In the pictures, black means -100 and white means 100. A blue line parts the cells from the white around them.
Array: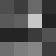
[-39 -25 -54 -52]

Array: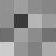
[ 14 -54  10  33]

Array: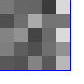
[ -6 -14 -47 -12  44]

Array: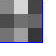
[  6 -12 -58]

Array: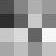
[-39 -25 -22  52]

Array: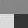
[  5 -58]

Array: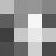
[ 49  11  82 -42]

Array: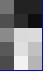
[-10 -66  72]
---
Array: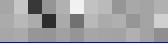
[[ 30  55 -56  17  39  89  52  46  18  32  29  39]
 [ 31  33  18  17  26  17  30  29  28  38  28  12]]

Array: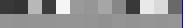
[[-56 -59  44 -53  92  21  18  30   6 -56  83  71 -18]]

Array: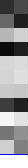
[[-64 -43]
 [ 43  64]
 [ 68  72]
 [ 58  55]
 [ 92  77]
 [ 62   0]]

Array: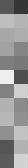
[[-32 -58]
 [ 31  36]
 [ -1  -6]
 [  1  62]
 [ 44  14]
 [-33  40]]

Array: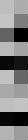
[[  49   35]
 [ -22 -100]
 [ -94  -85]
 [  32   23]
 [ -96  -99]]

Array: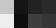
[[ 56 -84 -73 -67]]
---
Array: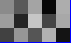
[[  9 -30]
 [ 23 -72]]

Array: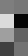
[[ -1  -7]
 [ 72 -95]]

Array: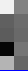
[[ 89   2]
 [-25 -15]]

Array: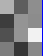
[[ 40 -26]
 [-52  16]]

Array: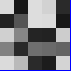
[[ 71 -82]
 [-73 -33]]

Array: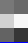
[[ -6 -18]
 [ 64  94]]

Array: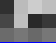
[[-62  47]
 [-45  50]]

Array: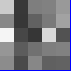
[[ 59 -56]
 [  7 -57]]

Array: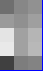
[[-13   6]
 [ 21  13]]
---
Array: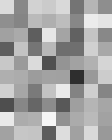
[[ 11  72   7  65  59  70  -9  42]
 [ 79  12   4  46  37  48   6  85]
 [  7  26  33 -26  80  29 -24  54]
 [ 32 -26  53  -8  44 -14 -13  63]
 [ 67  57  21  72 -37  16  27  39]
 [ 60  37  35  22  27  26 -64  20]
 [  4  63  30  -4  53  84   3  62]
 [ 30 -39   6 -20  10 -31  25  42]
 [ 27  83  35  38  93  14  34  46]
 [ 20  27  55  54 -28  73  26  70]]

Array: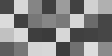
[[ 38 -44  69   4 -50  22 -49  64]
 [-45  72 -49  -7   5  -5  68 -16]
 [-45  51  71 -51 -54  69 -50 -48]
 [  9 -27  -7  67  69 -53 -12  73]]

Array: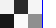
[[ 92  90 -67]
 [ 12 -82  96]]

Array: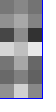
[[-10  -7   6]
 [  3  13  32]
 [-61 -45  10]
 [ 82  68  50]
 [-19  -8  31]
 [-24 -18   0]
 [  7  13  64]]

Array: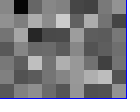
[[ 15   6 -96 -20   6   1 -45 -48  -5]
 [-47  14  -1  36  10  60 -24  36 -10]
 [ -6  -9  30 -70 -43 -42  23 -27 -29]
 [-13 -31   5 -18 -16 -29   7 -35 -26]
 [-10  -6 -26  50  -9  37  19 -11 -50]
 [-35   0 -36 -29  -8   4  19  37  48]
 [ 15 -31   1  12 -16 -33  18 -37 -36]]

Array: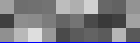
[[ 15  26 -14 -12 -10  48  37  64 -19 -23]
 [ 27 -50  11   9  -3 -21  -9 -42 -55 -50]
 [-30  13  45  74  20 -42 -29 -22 -29  43]]

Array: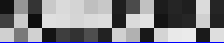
[[-71 -86  18 -59  58  71  66  50  57 -76 -41  51 -78 -71 -76  72]
 [-74 -50  60 -89  75  73  67  71  73 -79  72  77 -84 -73 -70  63]
 [ 74  63  -4  64 -84 -51 -61 -39 -73  63  39 -81  66  83  84 -80]]
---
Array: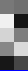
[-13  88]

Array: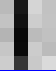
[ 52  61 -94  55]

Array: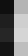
[ 41 -76]

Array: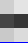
[ 79 -46]

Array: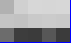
[ 69  59 -54]

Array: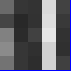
[-48  73 -49 -58 -10]
